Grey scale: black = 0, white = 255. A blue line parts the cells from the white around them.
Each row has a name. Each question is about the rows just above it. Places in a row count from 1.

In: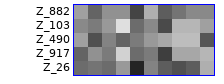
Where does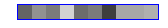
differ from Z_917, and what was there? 10, [182]
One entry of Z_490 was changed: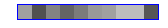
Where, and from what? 7, [167]
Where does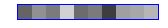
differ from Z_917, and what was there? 8, [167]

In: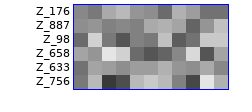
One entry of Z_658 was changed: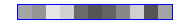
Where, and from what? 9, [217]
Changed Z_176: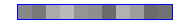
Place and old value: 10, [114]
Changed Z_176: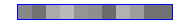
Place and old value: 2, [121]
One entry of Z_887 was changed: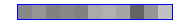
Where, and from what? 1, [142]

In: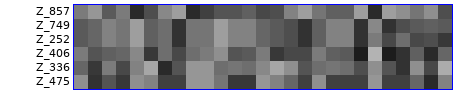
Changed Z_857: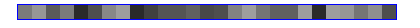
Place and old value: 24, [143]
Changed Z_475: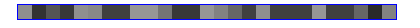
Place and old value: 6, [130]
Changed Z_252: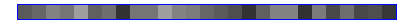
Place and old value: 13, [130]
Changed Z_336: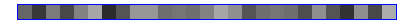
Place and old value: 14, [136]
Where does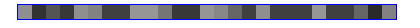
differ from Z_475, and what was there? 15, [130]
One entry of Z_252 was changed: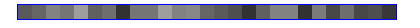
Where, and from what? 13, [130]
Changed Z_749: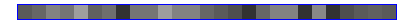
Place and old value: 18, [96]

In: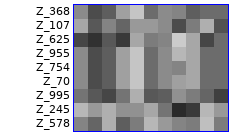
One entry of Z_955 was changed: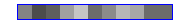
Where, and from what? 1, [139]
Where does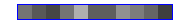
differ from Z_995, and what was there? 6, [88]
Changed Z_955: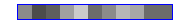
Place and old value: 5, [197]
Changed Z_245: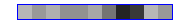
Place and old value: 8, [42]

